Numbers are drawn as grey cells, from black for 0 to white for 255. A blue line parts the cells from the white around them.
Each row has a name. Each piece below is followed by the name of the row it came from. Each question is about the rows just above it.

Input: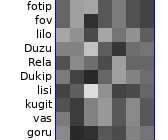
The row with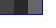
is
Dukip
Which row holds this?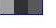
fov

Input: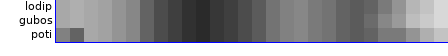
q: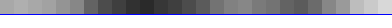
gubos
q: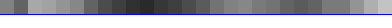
poti
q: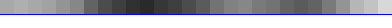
lodip

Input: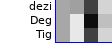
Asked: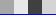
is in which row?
Tig
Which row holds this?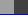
dezi
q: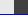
Tig

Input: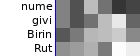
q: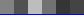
nume
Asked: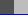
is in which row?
nume
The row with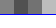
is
givi

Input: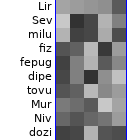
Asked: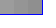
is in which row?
Lir
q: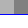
Sev
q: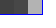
dozi
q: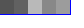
tovu
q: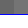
Niv
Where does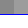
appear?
tovu

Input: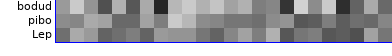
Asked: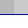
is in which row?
bodud
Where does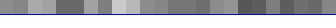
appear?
pibo
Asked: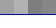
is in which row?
bodud
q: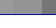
Lep

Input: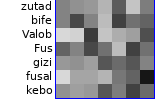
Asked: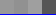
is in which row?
gizi
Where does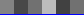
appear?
Fus
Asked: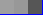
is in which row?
kebo
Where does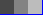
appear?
bife
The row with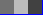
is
Fus

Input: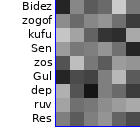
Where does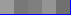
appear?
Sen
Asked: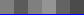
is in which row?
Res
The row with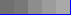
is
ruv
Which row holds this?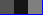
dep

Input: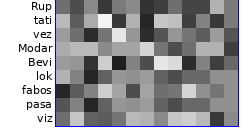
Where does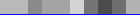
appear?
Modar
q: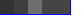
Rup
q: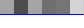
fabos
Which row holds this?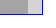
Modar
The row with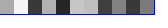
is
tati
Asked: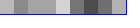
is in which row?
Modar
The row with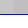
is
tati

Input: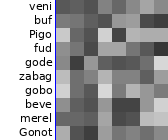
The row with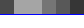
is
fud
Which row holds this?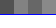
veni
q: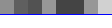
beve
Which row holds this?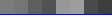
buf
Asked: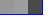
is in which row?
buf
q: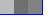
zabag

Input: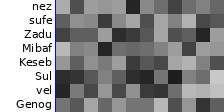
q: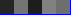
Sul
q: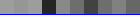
nez
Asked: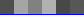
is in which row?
sufe

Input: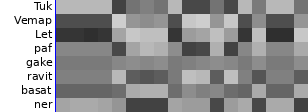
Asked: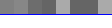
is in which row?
basat
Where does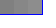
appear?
gake

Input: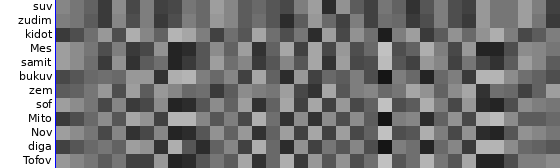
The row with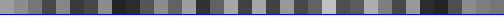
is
sof
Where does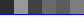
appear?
bukuv

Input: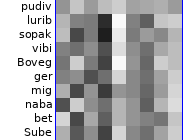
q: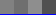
vibi
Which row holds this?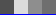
vibi

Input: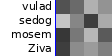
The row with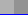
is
vulad
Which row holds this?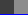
Ziva

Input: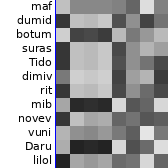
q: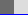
Daru
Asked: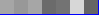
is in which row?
lilol
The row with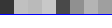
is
suras
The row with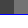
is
dumid
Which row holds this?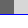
mib
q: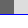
maf

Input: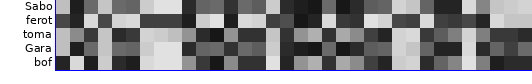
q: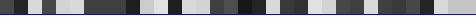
ferot
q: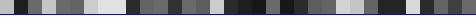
Gara
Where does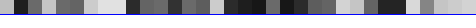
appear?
Sabo
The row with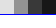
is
bof
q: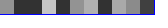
toma

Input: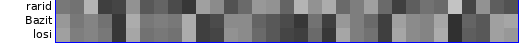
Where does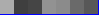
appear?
losi
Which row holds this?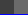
losi
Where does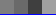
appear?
Bazit
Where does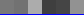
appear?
losi
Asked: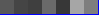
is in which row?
losi
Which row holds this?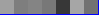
losi
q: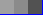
rarid

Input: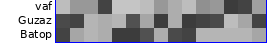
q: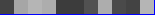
Batop
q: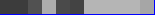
Batop
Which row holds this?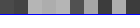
Guzaz
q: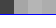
Batop
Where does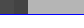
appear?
Batop
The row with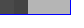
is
Batop
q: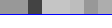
vaf

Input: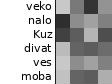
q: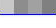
ves
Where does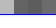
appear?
divat

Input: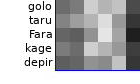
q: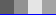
Fara
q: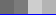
golo
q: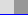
taru
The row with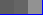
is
depir

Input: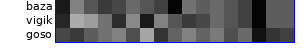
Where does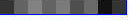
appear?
goso
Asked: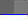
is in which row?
goso
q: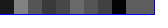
vigik
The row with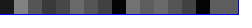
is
baza
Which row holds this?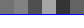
goso
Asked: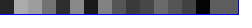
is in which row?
vigik

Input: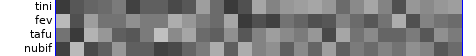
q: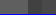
nubif
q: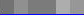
fev
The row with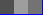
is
fev
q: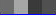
fev

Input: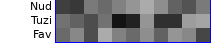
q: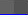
Nud
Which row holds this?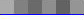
Fav
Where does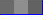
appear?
Fav

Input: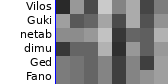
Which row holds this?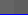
netab
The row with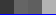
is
netab
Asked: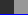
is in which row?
dimu

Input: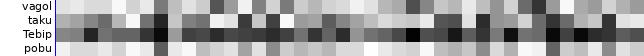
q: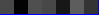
Tebip
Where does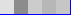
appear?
pobu
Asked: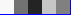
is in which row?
taku
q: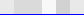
vagol
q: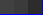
Tebip
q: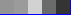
taku

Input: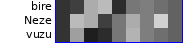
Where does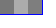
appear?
Neze
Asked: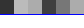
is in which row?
Neze
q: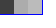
bire
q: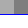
Neze
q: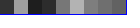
vuzu

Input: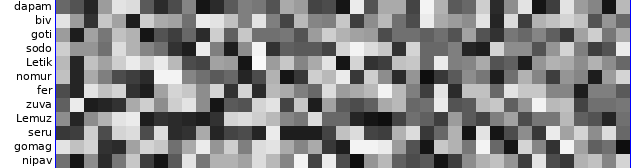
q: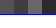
goti
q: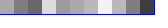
fer
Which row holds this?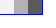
dapam
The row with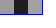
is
goti
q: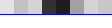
fer

